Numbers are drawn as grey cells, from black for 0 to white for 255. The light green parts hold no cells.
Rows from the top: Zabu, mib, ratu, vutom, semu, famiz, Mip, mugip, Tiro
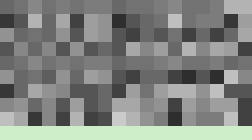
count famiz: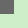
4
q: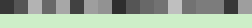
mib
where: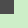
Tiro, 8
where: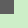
famiz, 4
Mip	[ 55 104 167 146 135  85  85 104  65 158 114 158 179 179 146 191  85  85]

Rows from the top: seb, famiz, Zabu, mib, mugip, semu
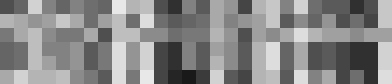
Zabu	[120 169 190 139 120 120 169  79 190 190 139 139 110 120 120 180 148  79
 160 139 169 221 180 160 160 139 160 160]
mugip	[101 110 190 160 130 148  90 120 221 148 210  69  48 130  90 180 139  90
 180 221 101 169  79  90  69  48  48 210]

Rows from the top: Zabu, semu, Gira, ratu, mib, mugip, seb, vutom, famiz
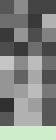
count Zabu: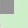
0
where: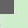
mugip, 2
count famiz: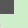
2
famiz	[ 87 177 177  87]
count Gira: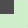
1

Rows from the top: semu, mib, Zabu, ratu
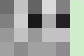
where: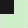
mib, 3
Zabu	[152 194 152 194 194]
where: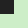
mib, 5
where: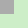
mib, 4
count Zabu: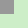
2
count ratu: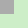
0
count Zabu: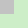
3

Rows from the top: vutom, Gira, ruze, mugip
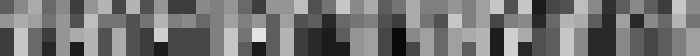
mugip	[ 61 198 104  40 149  28 180  81 171  81  61  28  70  70  70 127 198  93
  28  93 180  61  40  28  28 149 159  70  10  70 159 104 159  93 180  28
 207  40  81  93 198 137  40  40 137  93  70  93 127 159]
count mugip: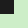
6
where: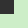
vutom, 44
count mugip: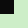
1

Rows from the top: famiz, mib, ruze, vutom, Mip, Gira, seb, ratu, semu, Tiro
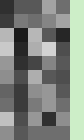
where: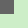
seb, 1
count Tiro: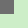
3
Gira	[142  78 174  88  78]
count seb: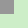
1
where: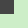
Mip, 3
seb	[100  59 142 151  88]

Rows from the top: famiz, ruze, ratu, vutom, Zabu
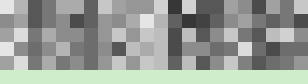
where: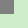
Zabu, 18
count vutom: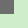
6
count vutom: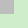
2

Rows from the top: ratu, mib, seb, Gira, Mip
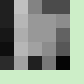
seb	[ 23 173 152 152  98]
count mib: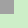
0
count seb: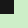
1
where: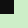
Gira, 1
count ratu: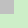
1
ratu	[ 32 192 131  75  75]

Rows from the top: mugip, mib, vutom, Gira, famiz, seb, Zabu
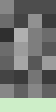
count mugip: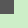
0
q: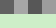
famiz
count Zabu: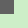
2
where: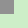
mib, 3
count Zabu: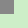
2
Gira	[108 156 126  87]

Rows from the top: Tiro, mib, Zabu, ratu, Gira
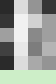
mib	[ 53 241 210 159]
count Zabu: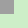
2

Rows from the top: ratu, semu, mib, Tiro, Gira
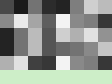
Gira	[176 225  64  55 243 137 126  55]
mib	[ 35 115 187  85 207 176 225 146]

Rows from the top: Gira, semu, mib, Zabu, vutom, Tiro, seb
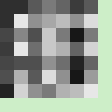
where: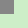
mib, 2
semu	[ 47 231 144 167 188 144 220]

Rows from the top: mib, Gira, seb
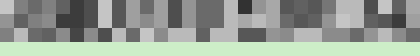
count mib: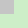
3
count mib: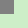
2
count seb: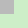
9
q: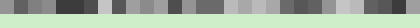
Gira
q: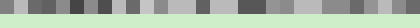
seb
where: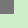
mib, 24

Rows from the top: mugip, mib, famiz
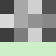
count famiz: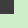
1
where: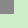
mib, 4

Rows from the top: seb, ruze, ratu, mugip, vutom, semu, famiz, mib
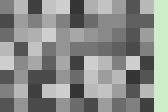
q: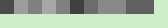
ruze
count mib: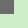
2
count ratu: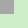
2

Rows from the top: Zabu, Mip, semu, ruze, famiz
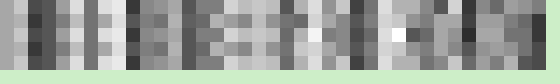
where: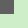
Mip, 14
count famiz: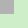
4

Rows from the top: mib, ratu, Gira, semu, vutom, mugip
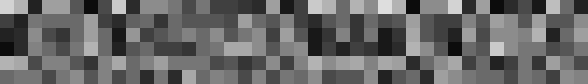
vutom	[179 168  74 130 130  86  53 130 168 106 130 159 118 118 118  74  86  53
  74 140  64 130 179 140 159 168 130 168 159  43 106 140 168  64 106  34
  64 118  53 159 118  74]
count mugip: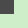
6
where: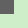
ratu, 10
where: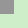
Gira, 10
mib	[211 179  34 159 159  86  12  74 202  43 140 140 118  74 118  64  64  53
  43 159  24  64 202 179 106 179 140 222 179  12 140 140 211  43 159  12
  43  74  24 190 106  34]

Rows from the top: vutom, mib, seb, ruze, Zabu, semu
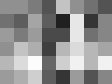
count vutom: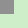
3
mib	[113  93 165  93  32 231  53 134]

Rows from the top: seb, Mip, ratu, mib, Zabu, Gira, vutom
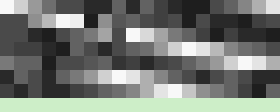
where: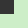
Zabu, 9
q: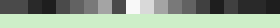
ratu
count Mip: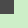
6
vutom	[ 64  41  74  41  41  64  74  98 110 133 175 228 248 197 143 121  98  64
  30  98]
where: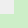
Mip, 6
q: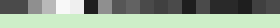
Mip

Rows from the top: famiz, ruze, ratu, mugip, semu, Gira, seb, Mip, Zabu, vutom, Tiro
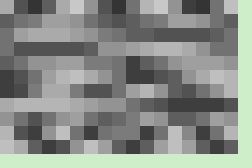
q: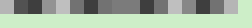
vutom
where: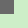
Zabu, 9
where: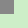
vutom, 14
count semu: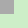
0
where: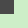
seb, 2

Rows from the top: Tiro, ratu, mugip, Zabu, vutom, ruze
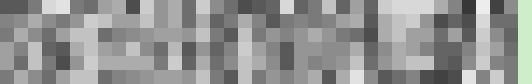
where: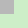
Zabu, 13
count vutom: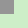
4
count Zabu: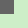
5

